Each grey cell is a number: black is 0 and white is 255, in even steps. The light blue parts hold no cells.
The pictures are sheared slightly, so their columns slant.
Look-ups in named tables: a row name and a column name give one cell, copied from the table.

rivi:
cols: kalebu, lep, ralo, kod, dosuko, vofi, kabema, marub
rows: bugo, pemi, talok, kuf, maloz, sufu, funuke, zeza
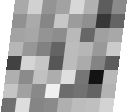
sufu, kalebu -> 175
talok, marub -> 168
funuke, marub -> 179
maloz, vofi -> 171
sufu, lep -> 139
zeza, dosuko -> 175
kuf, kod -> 100
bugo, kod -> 162
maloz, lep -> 213
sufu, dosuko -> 222
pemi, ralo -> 134
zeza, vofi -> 188
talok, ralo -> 148

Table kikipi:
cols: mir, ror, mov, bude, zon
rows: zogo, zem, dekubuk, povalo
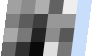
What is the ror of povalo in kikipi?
47
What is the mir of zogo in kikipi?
161
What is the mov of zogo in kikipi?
175
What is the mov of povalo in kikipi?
9
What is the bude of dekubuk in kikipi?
141
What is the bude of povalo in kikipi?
223
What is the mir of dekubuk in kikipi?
169
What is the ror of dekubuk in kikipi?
120
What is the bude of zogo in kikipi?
98
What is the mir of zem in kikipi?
128
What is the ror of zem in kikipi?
92

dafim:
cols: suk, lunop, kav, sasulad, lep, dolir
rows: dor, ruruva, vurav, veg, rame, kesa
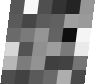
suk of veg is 215
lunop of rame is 124
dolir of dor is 150
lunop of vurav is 122
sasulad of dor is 51
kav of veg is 143
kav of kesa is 90
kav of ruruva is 92
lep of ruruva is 159
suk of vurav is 106
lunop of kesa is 66
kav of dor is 79
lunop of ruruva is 70

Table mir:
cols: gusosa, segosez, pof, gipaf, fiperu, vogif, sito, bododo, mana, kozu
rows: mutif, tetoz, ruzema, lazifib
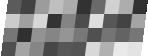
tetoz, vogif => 76
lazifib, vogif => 83
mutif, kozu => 50
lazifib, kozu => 227
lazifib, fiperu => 87
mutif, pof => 156
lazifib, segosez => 164
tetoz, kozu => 164

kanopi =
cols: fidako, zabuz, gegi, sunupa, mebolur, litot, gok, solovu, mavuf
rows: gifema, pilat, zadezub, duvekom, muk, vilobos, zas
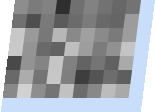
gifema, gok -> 114
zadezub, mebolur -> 137
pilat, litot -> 123
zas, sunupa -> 116
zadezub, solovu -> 122
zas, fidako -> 137
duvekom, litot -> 157
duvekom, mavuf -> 196
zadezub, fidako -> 200
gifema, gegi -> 130
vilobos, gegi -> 116
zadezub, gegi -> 120
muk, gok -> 117
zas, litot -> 108
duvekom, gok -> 124
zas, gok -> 136

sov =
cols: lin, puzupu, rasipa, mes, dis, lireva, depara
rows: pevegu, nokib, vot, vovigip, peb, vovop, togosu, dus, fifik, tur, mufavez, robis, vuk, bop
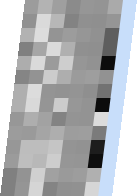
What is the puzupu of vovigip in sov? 166
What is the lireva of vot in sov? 145
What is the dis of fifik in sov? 148
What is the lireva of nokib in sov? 143
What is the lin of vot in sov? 178
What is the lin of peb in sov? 173
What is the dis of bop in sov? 144
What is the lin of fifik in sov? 151
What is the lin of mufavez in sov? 151
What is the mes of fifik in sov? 131
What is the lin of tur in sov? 156
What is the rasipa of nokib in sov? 183

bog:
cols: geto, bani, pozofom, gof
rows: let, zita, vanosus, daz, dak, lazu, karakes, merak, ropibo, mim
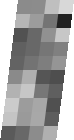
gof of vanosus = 199
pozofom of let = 191
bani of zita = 156
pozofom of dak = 126
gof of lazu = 78
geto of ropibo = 196
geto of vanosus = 82
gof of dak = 149
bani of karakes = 198
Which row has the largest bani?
karakes

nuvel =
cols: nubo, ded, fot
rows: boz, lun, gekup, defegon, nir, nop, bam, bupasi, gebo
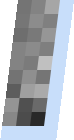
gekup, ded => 121
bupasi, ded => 80
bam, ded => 159
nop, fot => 117
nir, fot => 192
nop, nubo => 115

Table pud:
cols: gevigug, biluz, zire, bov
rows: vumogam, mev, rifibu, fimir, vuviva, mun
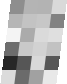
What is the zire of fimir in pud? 210
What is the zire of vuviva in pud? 217
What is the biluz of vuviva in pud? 86
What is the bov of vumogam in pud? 217
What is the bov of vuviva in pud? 87
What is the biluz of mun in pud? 107
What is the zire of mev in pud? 199
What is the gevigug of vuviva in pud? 39
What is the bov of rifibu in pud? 223
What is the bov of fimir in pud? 194
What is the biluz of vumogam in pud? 180
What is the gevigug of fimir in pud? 109
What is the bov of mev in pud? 130
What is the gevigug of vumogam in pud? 142
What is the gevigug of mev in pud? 182
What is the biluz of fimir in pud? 201
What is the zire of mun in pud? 161
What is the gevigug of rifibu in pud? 244
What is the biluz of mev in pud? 195
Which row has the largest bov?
mun

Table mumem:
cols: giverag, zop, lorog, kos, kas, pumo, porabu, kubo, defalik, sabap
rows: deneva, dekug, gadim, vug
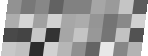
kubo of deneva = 154
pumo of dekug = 172
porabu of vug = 100
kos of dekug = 210
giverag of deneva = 146
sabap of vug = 179
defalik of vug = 135
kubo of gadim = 117
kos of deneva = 98
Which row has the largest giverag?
vug

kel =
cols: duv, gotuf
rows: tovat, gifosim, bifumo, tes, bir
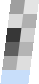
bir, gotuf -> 222
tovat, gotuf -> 228
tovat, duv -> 159
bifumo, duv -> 55
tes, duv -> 95
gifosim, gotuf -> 176
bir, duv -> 173
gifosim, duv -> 218
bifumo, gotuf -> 207
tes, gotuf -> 180
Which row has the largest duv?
gifosim

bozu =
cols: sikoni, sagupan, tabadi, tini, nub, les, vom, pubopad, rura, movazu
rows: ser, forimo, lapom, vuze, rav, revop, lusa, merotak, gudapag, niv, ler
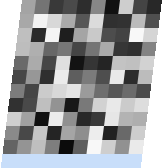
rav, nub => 19
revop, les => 123
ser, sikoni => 164
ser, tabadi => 57
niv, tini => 36
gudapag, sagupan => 161
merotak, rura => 203
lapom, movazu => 213
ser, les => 135
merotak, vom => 210
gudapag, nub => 144
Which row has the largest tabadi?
lapom

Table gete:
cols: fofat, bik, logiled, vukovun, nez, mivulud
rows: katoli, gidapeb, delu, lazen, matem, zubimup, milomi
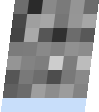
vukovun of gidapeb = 118
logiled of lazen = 137
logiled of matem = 126
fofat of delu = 68
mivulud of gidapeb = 166
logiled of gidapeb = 166
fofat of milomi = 96
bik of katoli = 42
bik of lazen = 124
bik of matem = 131
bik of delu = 169
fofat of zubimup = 86
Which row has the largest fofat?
matem

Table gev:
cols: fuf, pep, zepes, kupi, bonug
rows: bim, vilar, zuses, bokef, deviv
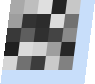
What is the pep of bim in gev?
190
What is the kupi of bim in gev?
36
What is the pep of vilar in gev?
51
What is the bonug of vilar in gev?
113
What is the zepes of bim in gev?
223
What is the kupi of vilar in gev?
220
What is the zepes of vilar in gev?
44
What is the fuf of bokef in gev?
32
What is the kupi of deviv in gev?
202
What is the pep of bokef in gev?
219
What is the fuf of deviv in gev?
214

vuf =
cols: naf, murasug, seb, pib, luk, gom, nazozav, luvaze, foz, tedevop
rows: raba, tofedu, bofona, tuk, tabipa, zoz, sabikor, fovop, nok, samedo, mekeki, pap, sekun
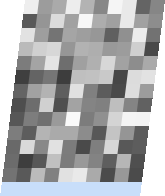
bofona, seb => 116
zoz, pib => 61
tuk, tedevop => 73
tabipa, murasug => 164
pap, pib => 192
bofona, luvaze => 144
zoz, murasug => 100
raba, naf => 238
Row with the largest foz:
nok

